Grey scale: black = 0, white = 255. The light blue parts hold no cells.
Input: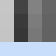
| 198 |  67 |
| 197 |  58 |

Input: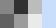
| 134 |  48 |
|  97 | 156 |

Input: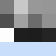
| 125 | 200 |
|  78 | 161 |

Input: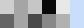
| 207 | 165 |
| 101 | 165 |

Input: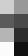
| 207 | 152 |
|  91 |  73 |

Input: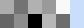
| 172 | 115 |
| 101 | 141 |
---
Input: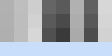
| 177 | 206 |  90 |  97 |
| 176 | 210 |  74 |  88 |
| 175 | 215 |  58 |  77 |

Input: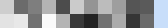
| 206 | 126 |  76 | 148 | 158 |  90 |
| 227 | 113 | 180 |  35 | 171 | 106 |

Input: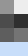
| 149 |
|  76 |
|  94 |

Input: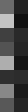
| 107 |
| 195 |
|  64 |
|  83 |
| 174 |
|  47 |
| 136 |
|  88 |

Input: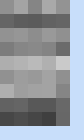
| 144 | 133 | 147 |
| 101 |  91 | 101 |
| 146 | 141 | 144 |
| 124 | 137 | 107 |
| 174 | 186 | 202 |
| 145 | 153 | 144 |
| 175 | 162 | 133 |
|  98 |  88 | 104 |
|  71 |  70 | 103 |

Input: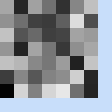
| 166 | 161 |  49 | 192 |
| 145 |  64 |  95 |  78 |
| 194 | 105 |  68 | 154 |
| 149 | 164 |  56 | 167 |
| 193 | 136 | 156 | 196 |
|  61 |  87 | 141 |  38 |
|   4 | 129 | 231 |  36 |

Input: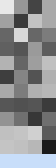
| 232 |  68 |
| 161 | 195 |
| 102 | 103 |
|  96 | 154 |
| 179 | 158 |
|  62 |  83 |
| 169 | 176 |
|  86 |  85 |
| 147 |  55 |
| 192 | 208 |
| 196 | 183 |
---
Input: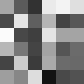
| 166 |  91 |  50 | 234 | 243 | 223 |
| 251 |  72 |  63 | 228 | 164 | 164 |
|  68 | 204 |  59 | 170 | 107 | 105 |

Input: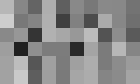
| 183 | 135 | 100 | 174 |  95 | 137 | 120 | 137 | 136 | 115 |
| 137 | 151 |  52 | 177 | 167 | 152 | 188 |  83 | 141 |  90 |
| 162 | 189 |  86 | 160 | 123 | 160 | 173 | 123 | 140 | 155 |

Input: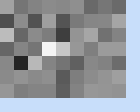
| 162 | 117 | 131 | 139 | 136 | 143 | 105 | 118 | 106 |
| 188 | 103 | 139 | 125 |  62 | 148 | 166 | 113 | 131 |
| 136 |  37 | 184 | 132 | 116 |  96 | 136 | 130 | 108 |
| 150 | 126 | 132 | 132 |  94 | 131 | 151 | 149 | 146 |

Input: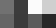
| 113 |  60 | 251 | 207 |

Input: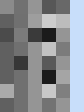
| 139 | 113 | 149 |  87 | 104 |
|  75 | 123 |  58 |  27 | 149 |
|  96 |  55 | 149 |  89 | 149 |
| 170 | 112 | 149 | 200 | 127 |

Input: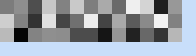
| 124 | 142 |  78 | 199 | 130 | 201 | 126 | 170 | 106 | 239 | 212 |  31 | 152 |
| 186 |   5 | 131 | 143 | 141 |  76 |  76 |  21 | 150 |  34 | 104 |  53 | 183 |
